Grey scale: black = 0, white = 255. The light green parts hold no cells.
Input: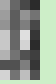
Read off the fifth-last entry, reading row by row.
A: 54
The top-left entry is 169
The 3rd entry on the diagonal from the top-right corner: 93
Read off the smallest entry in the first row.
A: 43
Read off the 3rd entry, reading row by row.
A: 72
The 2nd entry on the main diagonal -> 93
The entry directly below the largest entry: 211
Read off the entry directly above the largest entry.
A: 126
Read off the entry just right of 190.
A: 81

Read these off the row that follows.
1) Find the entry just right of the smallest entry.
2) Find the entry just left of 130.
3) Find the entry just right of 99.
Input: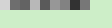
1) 119
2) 151
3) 184

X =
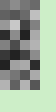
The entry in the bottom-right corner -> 86
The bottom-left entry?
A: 179
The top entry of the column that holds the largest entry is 140
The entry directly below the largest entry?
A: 140
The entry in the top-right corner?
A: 106
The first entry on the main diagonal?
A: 118

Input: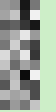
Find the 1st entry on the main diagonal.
154
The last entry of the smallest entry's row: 241
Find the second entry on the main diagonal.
196
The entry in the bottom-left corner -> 97
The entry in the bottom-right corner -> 196
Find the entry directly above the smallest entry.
163
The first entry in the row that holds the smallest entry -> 130
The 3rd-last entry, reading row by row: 154
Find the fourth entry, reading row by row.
119
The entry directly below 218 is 196
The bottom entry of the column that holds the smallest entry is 119

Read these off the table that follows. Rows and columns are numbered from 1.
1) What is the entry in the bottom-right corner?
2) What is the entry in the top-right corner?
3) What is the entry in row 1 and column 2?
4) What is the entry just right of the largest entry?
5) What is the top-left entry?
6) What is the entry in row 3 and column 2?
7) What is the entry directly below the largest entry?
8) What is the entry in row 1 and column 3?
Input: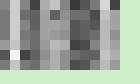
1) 154
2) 66
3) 205
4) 66
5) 132
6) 205
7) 195
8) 132

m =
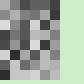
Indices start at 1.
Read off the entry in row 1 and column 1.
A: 177
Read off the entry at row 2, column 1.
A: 138
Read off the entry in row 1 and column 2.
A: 127
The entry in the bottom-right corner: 187
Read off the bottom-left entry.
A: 45
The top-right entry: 66
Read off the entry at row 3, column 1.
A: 219

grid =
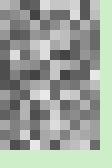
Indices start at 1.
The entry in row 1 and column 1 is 189
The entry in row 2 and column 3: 159
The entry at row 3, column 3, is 129
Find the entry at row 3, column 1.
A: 179
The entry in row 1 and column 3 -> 87
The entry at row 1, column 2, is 168
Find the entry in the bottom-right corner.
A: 106
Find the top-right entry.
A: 198
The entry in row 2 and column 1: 129
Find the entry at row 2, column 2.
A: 140
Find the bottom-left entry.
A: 168

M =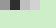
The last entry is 210
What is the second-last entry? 191
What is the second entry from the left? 47
